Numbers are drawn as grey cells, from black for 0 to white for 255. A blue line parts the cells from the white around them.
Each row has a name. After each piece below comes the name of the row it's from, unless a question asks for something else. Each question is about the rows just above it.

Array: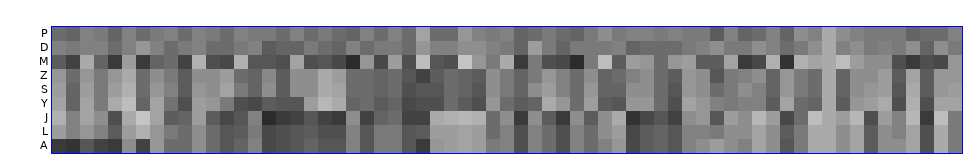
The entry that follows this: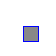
[92]
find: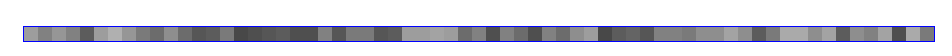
L
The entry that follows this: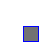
[79]
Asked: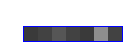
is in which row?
J
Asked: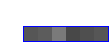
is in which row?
L
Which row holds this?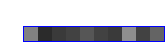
J

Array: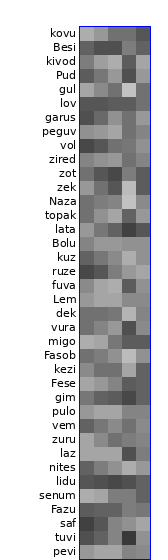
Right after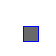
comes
[145]
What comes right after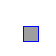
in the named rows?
[173]
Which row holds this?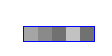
gul

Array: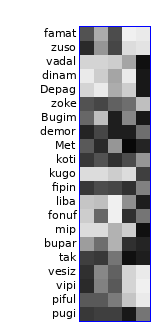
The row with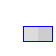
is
kugo
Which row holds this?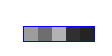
bupar

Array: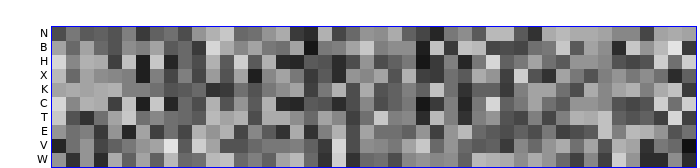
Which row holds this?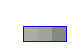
N
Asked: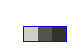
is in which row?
X
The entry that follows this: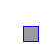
[83]

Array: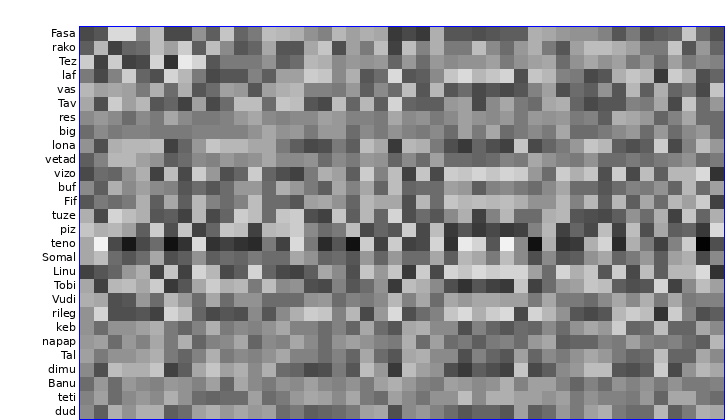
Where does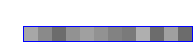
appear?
napap
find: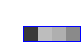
Tobi
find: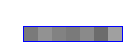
big
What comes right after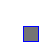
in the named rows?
[146]
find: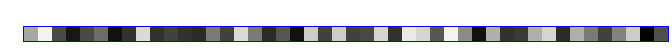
teno
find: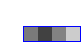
teno

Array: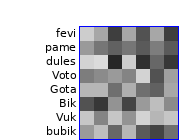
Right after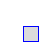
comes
[39]
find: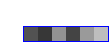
Bik
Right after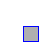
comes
[111]
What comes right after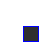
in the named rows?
[103]
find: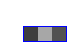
fevi
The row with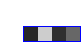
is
dules

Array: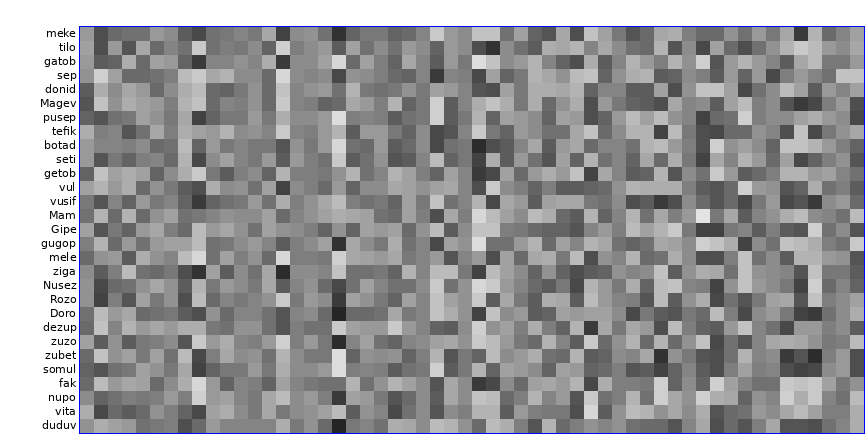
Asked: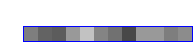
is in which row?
dezup
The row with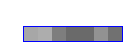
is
meke
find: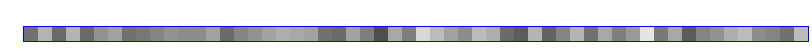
Mam

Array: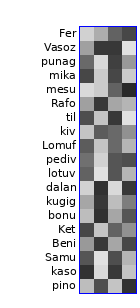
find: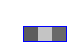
Lomuf
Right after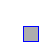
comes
[98]
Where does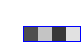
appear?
til
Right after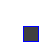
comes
[153]

